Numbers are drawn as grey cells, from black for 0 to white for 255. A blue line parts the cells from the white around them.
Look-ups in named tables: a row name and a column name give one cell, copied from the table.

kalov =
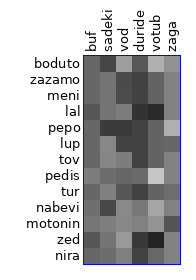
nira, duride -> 66
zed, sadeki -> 116
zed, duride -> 57
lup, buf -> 103
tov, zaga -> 129
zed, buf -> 87
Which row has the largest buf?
pedis

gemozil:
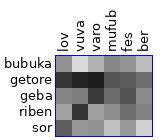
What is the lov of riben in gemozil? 161
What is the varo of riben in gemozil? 159
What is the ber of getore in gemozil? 111
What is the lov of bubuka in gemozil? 145
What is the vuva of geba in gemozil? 126
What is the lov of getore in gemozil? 53
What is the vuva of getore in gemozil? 36
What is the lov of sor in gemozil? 95
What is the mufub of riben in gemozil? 141
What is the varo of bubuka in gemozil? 178
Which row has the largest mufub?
sor

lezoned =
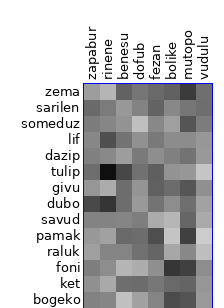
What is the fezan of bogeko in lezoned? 132
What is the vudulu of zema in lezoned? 111
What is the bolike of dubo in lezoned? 141
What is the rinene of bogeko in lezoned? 134
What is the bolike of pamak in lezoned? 196
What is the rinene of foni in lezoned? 141
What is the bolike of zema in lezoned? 97
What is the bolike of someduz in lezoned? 159
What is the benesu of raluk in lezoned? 132
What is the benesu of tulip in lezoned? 71
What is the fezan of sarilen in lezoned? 99
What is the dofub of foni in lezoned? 172
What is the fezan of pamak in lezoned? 78
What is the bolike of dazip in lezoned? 128
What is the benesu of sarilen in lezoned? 152
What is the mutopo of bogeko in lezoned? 84
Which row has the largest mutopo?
tulip

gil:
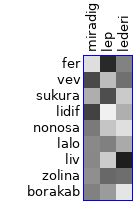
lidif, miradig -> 66
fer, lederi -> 130
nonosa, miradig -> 122
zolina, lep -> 104
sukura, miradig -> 174
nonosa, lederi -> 223
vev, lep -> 189
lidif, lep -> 240
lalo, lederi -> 170
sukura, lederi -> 202
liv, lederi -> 30
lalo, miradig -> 137
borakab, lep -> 155
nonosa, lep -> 197
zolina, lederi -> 110
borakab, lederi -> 229
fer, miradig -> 222
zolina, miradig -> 143

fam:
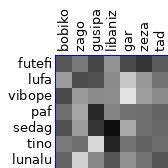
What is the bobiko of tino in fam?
123
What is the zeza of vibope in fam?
158
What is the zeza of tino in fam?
98
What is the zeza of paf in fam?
111
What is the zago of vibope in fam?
155
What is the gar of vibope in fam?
228
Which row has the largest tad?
vibope

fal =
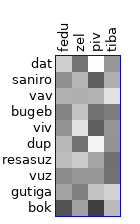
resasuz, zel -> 203
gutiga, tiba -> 211
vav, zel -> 175
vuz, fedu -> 140
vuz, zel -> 151
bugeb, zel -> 195
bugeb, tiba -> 125
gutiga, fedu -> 163
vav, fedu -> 177
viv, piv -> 95
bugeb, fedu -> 132
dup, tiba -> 147
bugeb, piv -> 114
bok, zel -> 162
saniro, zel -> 182
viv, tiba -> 149
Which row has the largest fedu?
dat

